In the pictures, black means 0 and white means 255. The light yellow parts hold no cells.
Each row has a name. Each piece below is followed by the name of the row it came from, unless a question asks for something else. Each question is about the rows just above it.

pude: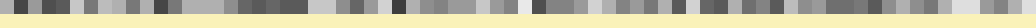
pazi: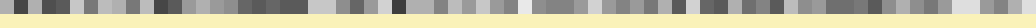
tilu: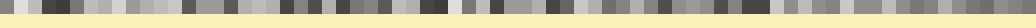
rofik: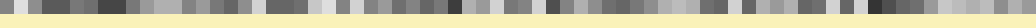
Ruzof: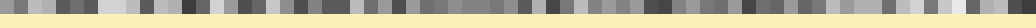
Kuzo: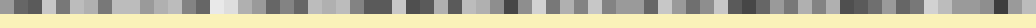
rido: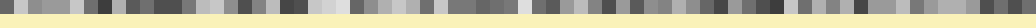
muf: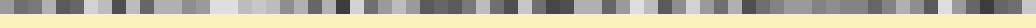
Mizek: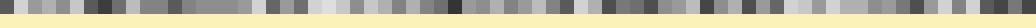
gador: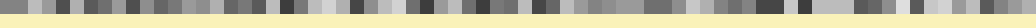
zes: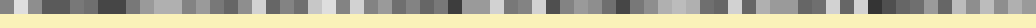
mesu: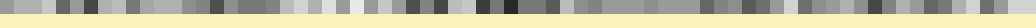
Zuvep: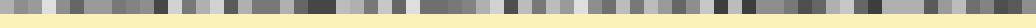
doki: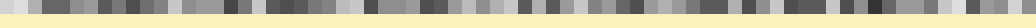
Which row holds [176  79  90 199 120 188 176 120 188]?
pazi
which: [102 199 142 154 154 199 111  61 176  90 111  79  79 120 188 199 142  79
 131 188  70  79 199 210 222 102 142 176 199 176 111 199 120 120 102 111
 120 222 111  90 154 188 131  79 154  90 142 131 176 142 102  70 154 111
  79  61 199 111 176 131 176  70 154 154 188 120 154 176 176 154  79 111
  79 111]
rido
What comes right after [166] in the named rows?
[176]
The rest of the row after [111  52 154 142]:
[176 131 154 188 131  90 210 176  79 120 111  79 142 154 188  70 142 176
  79 154 102 210 199 154 210 176 176 142 154 120  79 154 210 131 210  90
  70 120  70]

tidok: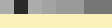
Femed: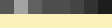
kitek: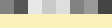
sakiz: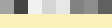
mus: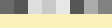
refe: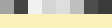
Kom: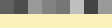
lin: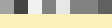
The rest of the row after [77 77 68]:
[50 29]
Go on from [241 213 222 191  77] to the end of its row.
[59]
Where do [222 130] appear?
kitek
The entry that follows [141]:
[96]
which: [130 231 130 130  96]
lin
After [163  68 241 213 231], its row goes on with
[130 141  96]
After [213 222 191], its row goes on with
[77 59]

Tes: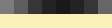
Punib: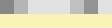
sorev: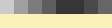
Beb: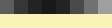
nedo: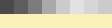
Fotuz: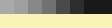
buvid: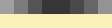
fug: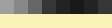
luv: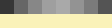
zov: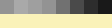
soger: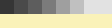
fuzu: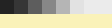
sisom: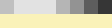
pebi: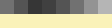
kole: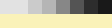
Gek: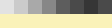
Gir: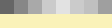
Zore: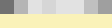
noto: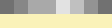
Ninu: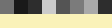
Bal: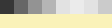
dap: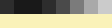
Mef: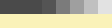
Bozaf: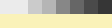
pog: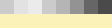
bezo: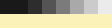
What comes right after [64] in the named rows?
[84]
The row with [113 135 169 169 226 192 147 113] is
noto
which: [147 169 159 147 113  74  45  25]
zov
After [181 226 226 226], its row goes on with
[192 147 226]
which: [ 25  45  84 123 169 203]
bezo
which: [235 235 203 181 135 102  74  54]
Bozaf

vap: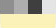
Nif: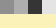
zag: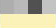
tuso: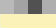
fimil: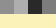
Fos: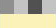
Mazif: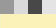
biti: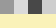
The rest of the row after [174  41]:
[124]
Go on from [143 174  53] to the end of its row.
[228]

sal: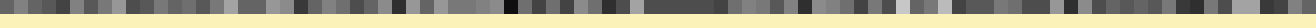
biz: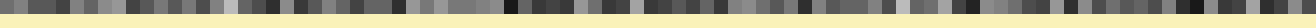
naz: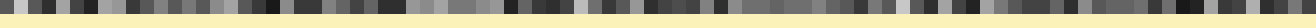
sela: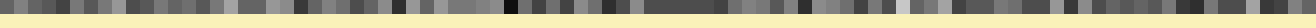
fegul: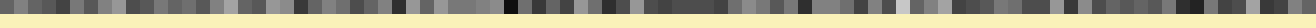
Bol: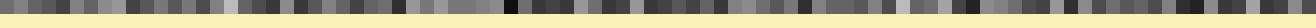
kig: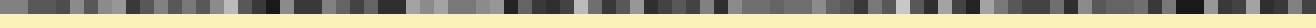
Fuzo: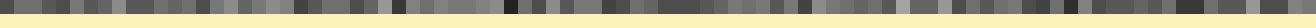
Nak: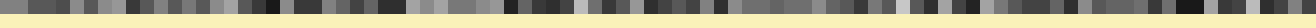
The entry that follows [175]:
[47]
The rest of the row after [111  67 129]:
[ 77 199 100 129 163  67  77  88 120 111  77  77 151  57 139  77 100  88
 100  88 120  47  35 120  67  77 163  57  67 129 100]
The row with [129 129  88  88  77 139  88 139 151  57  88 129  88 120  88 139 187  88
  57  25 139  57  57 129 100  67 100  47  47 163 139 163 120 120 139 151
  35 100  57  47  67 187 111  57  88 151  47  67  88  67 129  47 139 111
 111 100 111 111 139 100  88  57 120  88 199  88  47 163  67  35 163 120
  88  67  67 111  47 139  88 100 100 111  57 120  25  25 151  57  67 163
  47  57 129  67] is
kig
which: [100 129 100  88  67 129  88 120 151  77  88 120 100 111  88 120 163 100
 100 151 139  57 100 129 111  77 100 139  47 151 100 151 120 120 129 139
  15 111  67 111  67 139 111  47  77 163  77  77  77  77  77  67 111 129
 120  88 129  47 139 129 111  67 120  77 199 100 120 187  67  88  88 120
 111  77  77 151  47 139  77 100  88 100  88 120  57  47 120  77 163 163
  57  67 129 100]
sal
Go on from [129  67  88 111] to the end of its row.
[111  77 100 151  57 129 111 129 120 120 129 139  35 111  77 139  88 120
 120  67  77 111 100  77  77  77  88 100 120 111 120  88 120  67 139 120
 111 100 111  88 163 100 100 151  77 111  88 111 120  77  67 111  47 129
  77  88  88 100  88 111  57  57 111  88  88 151  77  77 129 120]

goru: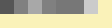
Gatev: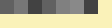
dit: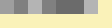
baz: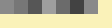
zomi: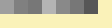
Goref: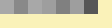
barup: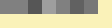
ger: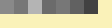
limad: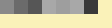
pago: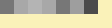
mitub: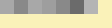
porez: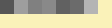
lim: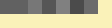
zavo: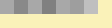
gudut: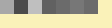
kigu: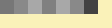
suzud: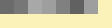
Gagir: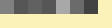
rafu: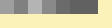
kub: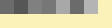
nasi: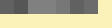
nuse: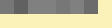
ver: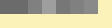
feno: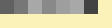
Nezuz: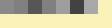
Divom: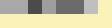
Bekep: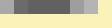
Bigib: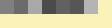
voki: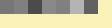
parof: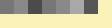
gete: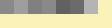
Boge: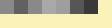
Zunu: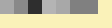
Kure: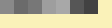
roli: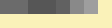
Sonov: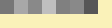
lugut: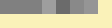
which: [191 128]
Sonov
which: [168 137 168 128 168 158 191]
zavo
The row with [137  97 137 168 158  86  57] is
Boge
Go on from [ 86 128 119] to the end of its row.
[168 107 180]
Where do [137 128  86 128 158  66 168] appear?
Nezuz
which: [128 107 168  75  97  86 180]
Bigib
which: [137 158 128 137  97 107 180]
gete

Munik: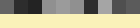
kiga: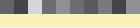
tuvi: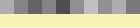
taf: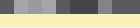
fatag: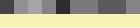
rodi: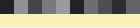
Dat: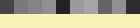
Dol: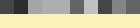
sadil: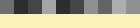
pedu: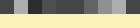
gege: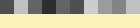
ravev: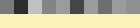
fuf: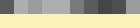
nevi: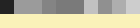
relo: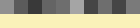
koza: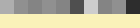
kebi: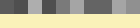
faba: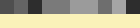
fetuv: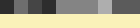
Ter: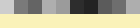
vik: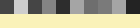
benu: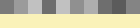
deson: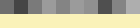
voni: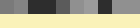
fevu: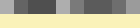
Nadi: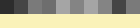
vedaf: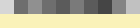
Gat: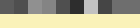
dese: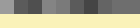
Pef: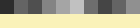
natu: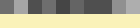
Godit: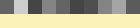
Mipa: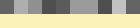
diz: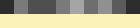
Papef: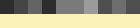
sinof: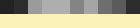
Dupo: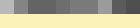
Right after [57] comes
[100]
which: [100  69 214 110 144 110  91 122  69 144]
kiga
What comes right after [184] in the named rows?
[132]

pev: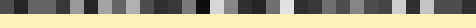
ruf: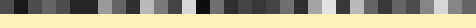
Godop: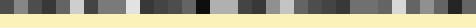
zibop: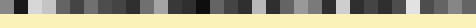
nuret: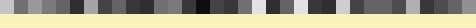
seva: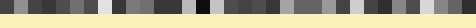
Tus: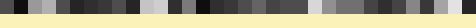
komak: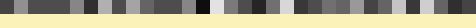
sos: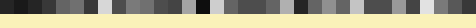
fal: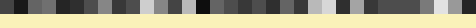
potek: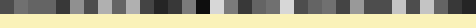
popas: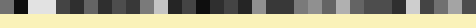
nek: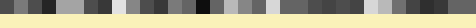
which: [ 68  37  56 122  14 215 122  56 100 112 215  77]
potek
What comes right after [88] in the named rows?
[56]

